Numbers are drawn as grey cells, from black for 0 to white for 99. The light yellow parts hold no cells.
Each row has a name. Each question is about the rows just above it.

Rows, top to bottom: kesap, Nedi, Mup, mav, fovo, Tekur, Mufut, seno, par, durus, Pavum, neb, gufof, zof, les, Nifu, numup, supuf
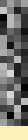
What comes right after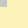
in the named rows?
[51]
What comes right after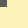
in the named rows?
[19]

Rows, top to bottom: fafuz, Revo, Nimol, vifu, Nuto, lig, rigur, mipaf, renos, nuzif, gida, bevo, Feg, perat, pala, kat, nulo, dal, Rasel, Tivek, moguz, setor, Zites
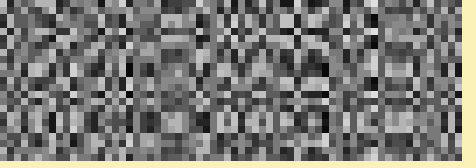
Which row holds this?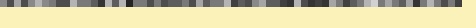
Zites
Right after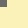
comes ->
[47]
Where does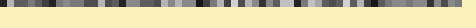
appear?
vifu
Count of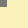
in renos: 18
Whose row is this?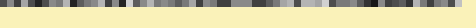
Feg
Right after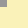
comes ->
[30]
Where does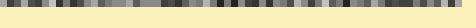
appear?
Revo

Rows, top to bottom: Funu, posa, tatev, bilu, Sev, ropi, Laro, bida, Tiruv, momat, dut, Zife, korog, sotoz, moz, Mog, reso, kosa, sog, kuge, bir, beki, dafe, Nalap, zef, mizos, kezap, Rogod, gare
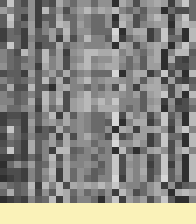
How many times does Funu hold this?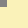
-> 1
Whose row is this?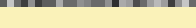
tatev
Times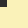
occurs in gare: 4
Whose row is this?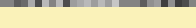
moz
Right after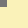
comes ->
[30]
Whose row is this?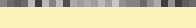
kezap

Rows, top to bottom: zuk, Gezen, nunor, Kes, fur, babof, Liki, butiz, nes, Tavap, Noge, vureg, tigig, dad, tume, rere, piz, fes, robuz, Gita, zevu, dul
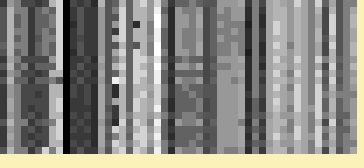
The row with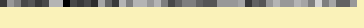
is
piz
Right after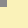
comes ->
[93]
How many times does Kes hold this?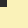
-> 4
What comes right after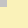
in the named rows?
[64]
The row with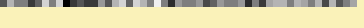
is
dul
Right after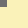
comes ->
[70]
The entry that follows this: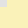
[38]

